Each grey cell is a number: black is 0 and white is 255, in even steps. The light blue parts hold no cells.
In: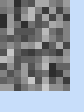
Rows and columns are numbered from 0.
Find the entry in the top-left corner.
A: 130
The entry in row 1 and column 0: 114
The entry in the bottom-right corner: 114
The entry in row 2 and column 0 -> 45
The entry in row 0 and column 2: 45
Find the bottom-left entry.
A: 155
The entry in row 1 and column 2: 71
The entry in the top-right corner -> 155
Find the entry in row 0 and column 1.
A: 143
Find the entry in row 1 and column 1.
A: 130
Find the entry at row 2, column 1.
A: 155

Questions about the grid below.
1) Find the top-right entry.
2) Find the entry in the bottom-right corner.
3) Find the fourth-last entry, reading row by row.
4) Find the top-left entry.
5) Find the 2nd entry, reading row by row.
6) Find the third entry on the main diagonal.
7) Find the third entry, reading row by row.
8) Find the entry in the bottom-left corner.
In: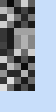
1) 93
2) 26
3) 106
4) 93
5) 10
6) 119
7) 93
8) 222
